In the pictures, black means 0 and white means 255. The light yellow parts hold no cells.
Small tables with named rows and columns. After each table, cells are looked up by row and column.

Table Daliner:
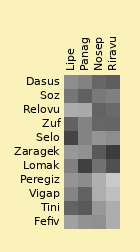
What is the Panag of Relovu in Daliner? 169
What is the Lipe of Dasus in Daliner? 141
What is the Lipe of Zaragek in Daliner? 152
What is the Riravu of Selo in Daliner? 141
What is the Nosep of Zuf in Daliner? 102
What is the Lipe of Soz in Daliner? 118
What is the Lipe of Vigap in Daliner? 133
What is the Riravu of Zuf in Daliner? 101
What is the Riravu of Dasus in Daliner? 94
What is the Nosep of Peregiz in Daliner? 175
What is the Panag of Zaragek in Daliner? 145
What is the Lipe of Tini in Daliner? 99
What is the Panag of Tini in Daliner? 89

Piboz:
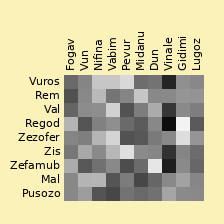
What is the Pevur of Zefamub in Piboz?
77
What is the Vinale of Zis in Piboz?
49
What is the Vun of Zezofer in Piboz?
127
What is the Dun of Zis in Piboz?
134
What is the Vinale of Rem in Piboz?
137
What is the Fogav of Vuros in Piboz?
105
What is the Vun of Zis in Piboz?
168
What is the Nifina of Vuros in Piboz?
198
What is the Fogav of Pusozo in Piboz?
136
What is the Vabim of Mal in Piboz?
85
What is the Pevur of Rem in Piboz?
133
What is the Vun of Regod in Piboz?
85
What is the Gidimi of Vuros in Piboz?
144
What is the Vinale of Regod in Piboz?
14
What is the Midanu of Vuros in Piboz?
109
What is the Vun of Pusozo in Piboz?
157
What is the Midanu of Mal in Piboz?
71

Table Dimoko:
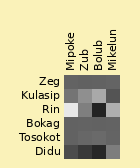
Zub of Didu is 57
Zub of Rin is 127
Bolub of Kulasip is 169
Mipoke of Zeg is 99
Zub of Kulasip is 143
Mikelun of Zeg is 100
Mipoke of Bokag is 98
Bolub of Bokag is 98
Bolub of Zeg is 98
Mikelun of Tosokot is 100
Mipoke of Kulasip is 116
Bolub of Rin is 35
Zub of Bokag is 99
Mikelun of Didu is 125
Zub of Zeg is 97
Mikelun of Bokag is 99
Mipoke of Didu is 76

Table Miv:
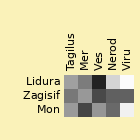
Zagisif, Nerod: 96
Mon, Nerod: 105
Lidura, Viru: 251
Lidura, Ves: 34
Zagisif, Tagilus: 120
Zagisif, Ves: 73
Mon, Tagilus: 154
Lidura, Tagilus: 160
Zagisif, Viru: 97
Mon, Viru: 241

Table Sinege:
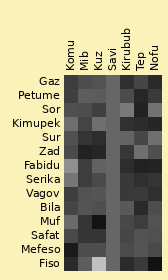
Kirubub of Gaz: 47
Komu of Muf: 107
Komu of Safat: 73
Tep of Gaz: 69
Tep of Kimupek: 44
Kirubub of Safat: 70
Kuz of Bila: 79
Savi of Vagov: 102
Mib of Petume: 93
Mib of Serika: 61
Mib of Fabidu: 61
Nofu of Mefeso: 74
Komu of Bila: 69
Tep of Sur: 71
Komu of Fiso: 42

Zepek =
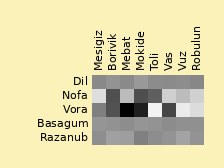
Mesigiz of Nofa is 222
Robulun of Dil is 135
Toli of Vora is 243
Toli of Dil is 140
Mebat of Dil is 138
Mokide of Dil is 153
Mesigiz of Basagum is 149
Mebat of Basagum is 141
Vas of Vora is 70
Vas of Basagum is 140
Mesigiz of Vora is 127
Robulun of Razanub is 147
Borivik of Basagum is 146

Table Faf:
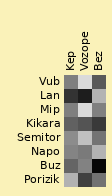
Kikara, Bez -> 57
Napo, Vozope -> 122
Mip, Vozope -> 218
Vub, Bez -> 89
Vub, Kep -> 127
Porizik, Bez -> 114

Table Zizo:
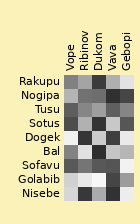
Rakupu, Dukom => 59
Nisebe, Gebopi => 237
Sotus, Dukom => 51
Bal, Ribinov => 226
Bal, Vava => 197
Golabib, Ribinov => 233
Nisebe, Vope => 214
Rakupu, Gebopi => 226
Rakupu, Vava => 175
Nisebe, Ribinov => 56
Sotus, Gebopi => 86
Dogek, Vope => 242
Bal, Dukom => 46
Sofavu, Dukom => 88
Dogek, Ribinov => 54
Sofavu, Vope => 89
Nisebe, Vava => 50
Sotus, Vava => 200
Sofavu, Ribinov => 117
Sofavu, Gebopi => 242

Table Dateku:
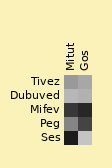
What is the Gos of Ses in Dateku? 196
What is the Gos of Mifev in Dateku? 39
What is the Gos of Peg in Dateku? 68
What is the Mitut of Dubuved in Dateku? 183
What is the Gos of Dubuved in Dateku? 177
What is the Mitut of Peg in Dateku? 133
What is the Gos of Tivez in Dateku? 167
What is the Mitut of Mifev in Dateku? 56
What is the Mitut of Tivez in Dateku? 153
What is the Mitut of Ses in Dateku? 27

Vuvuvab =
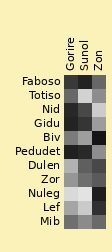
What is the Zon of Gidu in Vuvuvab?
156
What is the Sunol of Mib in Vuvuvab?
139
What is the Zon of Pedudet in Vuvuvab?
142
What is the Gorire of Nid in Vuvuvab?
40
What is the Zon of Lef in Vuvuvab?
49
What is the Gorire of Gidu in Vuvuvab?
35
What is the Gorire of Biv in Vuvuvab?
123
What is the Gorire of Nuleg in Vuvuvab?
217

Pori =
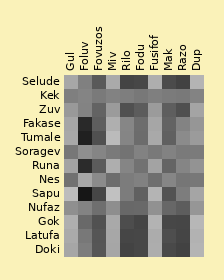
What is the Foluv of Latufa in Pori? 120
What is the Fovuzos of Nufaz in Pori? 111
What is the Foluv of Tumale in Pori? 32
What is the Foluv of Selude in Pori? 128
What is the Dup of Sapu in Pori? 165
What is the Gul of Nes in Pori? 113
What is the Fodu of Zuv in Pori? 92
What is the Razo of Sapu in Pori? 125
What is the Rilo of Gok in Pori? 77
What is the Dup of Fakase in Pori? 150
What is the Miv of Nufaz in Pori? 142
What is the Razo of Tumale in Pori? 139
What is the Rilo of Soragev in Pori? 115

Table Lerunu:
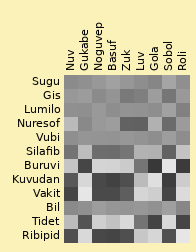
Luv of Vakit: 213
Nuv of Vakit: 69
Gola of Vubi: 142
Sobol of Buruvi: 229
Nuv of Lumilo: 144
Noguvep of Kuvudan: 73
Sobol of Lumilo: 161
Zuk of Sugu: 151
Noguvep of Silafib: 109
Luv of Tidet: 116

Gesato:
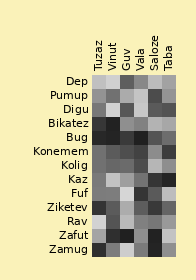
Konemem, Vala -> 66
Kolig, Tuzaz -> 113
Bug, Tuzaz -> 40
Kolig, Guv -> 107
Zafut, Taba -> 195
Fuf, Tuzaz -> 124
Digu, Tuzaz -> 120
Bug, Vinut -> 36
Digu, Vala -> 200
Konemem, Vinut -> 91
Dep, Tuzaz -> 192
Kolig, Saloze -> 182
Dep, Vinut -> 208
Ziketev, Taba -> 101
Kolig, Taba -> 142
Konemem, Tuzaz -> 113
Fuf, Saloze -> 90
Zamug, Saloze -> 36
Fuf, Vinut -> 125
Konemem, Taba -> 61
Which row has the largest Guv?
Fuf

